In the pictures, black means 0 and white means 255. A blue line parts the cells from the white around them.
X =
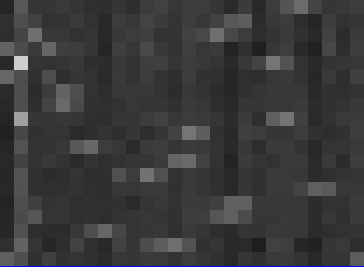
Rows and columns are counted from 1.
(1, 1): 37
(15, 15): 59
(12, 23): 42
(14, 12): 58
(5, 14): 60
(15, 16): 63
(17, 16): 46
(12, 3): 50
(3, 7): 53
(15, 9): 49
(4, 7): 54
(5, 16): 52
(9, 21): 116
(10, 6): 42
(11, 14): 59
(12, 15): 65
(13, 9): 80
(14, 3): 48
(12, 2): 66
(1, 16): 54
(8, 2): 78
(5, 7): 46
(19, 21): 58
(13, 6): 52
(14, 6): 51
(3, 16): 111
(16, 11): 55
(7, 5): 98
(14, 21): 57
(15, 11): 52
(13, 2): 83
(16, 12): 53
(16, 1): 38
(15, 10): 42
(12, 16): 50
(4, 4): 101
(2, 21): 60
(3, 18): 60

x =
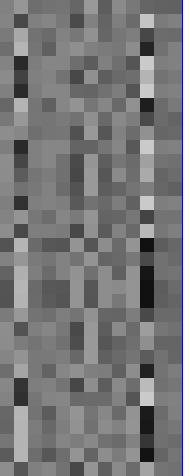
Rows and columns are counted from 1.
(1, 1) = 129
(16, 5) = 134
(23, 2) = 152
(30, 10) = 147
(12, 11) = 160
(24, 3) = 127
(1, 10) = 120
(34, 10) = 107
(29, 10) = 85
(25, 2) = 124
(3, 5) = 130
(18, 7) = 85
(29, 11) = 202
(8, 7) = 118
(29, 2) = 48
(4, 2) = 181
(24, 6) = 73
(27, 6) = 144
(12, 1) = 141
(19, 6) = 115
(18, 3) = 106
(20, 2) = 175
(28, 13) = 118
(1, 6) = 102
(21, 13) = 107
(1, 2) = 150
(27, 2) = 165
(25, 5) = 113
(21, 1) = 84
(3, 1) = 122
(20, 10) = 147
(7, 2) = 43
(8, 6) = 147
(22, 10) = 148
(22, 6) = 148
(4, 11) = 36
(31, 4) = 104
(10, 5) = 118

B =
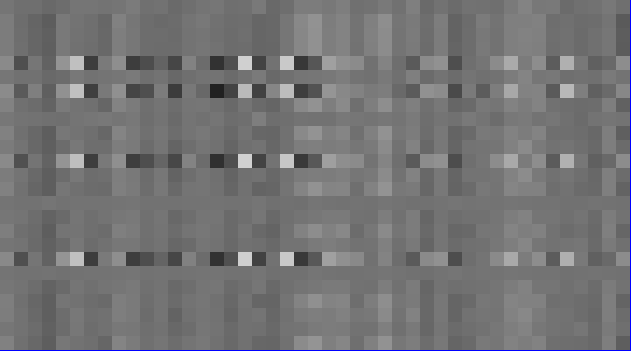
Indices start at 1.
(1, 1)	117
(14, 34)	107
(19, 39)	141
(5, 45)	141
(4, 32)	124
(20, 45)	113
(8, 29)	119
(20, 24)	115
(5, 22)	56
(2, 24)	125
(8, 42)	108
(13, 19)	114
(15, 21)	113
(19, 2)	79
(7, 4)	95
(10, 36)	119
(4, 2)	111
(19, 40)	92
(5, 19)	67
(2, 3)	101
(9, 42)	107
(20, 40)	115
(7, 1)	139
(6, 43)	112
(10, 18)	115
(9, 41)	112
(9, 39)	115
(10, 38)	124
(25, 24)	127
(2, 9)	129
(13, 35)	115
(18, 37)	126
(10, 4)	94
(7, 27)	122
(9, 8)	120
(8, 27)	126
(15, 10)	117
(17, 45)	102

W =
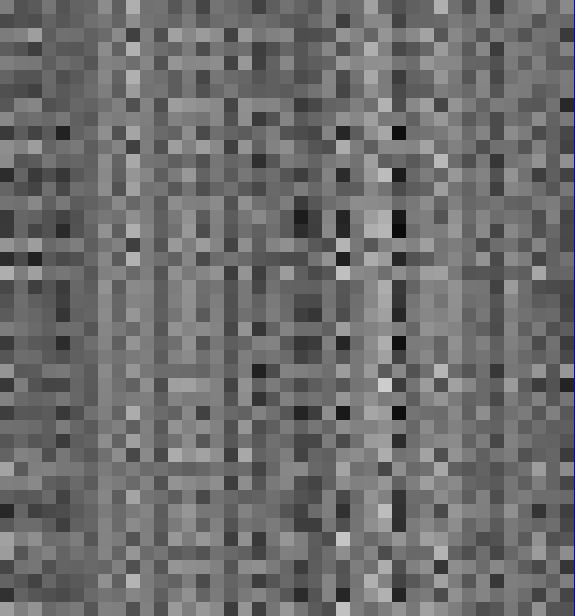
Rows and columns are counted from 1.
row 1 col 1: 125
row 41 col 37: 119
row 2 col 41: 104
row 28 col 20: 123
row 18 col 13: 153
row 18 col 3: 157
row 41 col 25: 83
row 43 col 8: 116
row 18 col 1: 149
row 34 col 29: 143
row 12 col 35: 120
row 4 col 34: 90
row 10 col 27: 142
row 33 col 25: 134
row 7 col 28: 124
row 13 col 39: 62
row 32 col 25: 75
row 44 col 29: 147
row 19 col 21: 76
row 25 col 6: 94
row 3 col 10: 64
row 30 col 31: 110
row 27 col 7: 91
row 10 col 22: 76
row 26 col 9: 114
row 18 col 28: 127
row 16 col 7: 107
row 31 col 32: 111
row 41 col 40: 119
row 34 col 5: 119
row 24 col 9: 120
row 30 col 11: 119
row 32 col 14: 139
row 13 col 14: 152
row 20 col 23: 74
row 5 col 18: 152
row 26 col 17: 84
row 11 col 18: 148
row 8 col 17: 69
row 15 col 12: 89

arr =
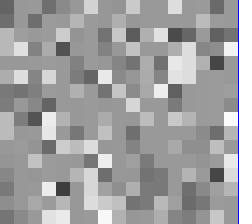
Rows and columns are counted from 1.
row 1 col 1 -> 100
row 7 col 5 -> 153
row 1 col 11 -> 153
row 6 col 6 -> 124
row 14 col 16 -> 159
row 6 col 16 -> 155
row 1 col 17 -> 153
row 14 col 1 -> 121
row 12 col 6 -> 152
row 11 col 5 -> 204
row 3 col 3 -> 153
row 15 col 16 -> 155
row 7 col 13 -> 96
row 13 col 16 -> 70
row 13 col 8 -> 110
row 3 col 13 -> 75
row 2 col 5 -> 153
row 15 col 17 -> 153
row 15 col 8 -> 202
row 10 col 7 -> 154
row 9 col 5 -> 178
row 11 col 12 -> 153
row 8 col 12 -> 153
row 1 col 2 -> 152
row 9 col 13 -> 200
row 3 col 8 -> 115
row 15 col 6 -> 152
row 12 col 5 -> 153
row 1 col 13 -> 221
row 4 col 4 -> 171
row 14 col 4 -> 236
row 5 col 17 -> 153
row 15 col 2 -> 152
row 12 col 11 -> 122
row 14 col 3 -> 153
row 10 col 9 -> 152
